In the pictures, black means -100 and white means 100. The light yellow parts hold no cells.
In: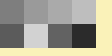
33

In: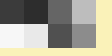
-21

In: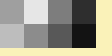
-2

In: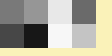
82

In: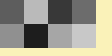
-56

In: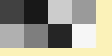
60

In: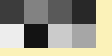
-30

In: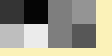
-1
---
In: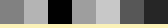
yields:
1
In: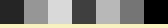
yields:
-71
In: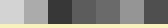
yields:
65
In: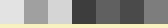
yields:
78
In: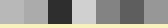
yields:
45
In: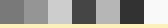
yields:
-5
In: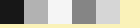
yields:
-82
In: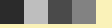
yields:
-66
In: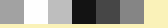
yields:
27
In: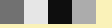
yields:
-11
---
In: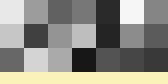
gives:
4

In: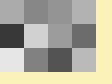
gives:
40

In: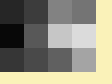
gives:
-9

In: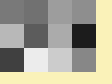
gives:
11

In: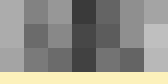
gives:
29

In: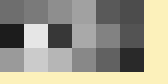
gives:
-41

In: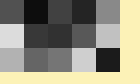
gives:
8

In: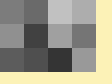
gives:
35

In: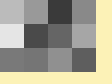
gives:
8

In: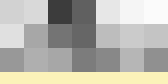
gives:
97
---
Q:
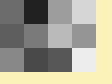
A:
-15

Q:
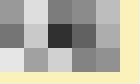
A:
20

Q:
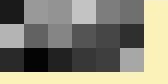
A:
-80

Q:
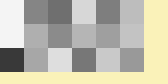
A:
91

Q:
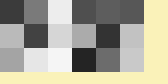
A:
-54

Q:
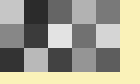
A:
55

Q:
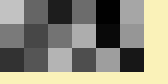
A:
52
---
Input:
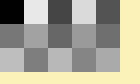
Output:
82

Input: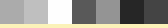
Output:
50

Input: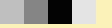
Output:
4

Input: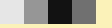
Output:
18

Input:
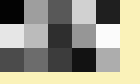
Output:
24

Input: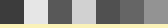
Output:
80

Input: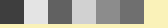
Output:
79

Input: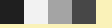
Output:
90
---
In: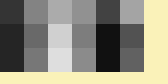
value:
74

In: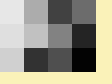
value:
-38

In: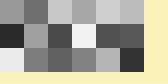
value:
-25

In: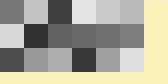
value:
36

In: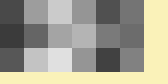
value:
76

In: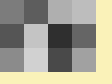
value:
-43

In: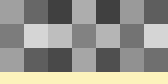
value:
-43

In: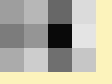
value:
-14

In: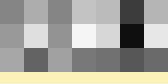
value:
26

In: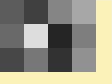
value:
-61
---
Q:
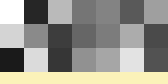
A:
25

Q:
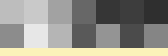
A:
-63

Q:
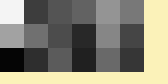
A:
-6

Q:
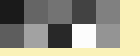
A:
0

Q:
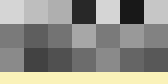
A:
55

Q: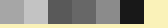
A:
-81

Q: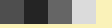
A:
72

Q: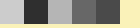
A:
-42

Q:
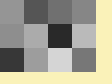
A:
5
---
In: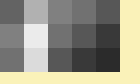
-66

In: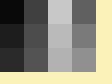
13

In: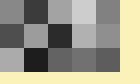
-27

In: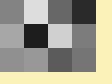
-8

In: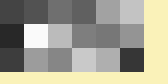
-58

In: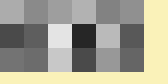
-21

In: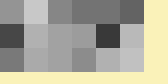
51

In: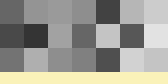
54
